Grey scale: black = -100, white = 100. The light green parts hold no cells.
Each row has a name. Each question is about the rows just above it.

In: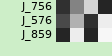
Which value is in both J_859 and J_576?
[86]
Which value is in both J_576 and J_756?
[-62]
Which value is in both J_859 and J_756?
[-71]
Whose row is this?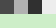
J_576
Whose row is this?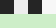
J_859

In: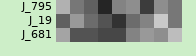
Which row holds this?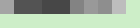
J_681

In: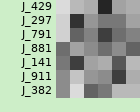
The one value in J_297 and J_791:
[64]
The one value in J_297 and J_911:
[18]
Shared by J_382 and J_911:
[10]

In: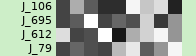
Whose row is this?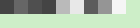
J_79
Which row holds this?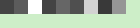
J_695
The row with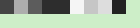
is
J_106

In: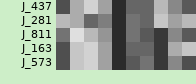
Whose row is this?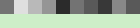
J_811
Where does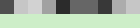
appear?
J_163
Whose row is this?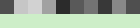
J_573

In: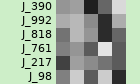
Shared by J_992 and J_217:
[9]
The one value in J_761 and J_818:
[17]
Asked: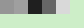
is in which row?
J_390
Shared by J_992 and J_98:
[-66]
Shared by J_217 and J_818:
[-10]
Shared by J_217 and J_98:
[-29]
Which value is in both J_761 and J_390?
[17]

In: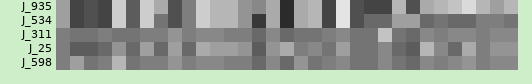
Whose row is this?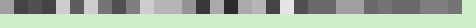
J_534
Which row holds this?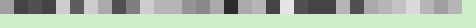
J_935
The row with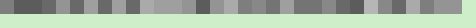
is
J_25
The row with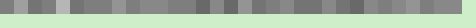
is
J_598

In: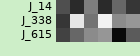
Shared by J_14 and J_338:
[-58]
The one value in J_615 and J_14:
[-19]
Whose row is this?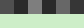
J_14
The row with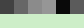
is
J_615

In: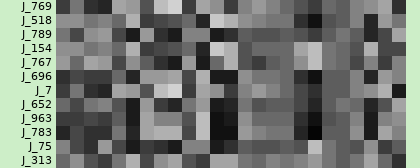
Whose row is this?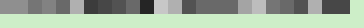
J_154
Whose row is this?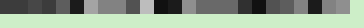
J_963
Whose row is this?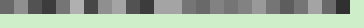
J_313

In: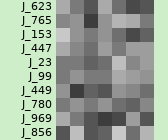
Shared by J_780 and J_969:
[-4]
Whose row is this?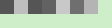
J_856

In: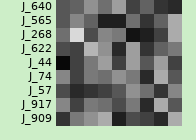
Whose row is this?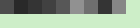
J_57
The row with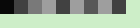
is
J_44
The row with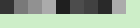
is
J_909

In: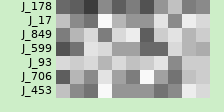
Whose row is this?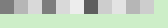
J_849
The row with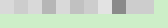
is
J_93
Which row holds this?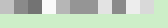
J_17

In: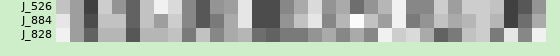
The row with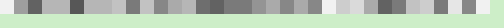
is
J_828
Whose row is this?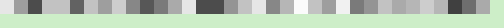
J_884
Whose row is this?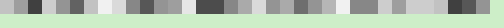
J_526

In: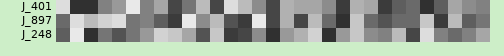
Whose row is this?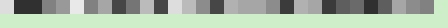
J_401
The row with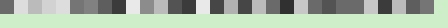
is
J_897
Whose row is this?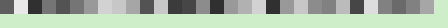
J_248

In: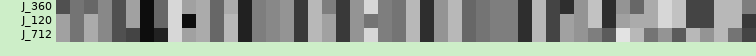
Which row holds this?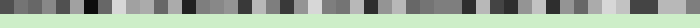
J_360
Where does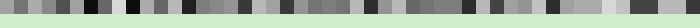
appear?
J_120
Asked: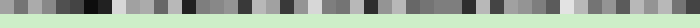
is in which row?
J_712

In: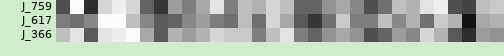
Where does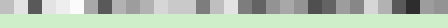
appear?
J_366
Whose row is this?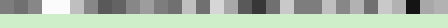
J_617
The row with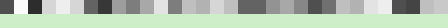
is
J_759

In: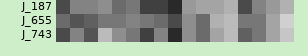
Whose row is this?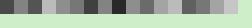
J_743

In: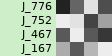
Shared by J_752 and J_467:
[86]
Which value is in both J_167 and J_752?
[86]
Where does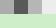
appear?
J_167

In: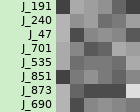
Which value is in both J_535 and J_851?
[-4]
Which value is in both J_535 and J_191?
[33]

